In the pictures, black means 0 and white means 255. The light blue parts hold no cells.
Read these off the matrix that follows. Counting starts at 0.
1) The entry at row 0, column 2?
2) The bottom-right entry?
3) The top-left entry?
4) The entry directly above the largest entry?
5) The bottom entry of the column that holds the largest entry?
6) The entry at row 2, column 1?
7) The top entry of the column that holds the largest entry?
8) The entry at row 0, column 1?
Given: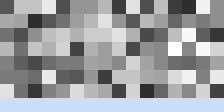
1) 196
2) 67
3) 87
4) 190
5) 177
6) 79
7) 60
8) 196

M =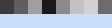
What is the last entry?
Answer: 108
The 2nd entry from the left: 95
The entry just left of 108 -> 209

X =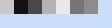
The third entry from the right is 233
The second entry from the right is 118
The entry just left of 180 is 72

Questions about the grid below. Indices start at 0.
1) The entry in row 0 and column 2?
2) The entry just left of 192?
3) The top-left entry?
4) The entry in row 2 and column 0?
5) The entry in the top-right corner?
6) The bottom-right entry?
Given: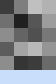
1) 192
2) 126
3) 60
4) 141
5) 178
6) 106

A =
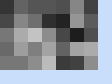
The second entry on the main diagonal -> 134
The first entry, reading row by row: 53
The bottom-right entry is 141
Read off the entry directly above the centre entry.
47
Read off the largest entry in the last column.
171
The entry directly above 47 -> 85
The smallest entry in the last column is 65
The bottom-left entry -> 119
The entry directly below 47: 141
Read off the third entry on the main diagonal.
195

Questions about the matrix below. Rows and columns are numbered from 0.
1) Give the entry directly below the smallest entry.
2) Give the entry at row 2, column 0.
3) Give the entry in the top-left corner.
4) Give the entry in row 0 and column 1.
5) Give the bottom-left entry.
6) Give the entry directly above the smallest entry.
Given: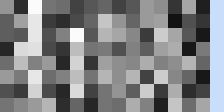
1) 166
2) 94
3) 148
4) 45
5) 116
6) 53

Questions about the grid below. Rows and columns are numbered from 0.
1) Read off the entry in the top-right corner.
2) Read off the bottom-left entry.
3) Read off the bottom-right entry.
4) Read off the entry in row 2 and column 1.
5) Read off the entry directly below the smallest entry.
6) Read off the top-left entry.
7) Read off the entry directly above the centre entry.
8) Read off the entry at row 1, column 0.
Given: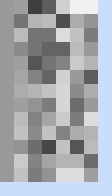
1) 240
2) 153
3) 159
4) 187
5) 180
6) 153
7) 100
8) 153
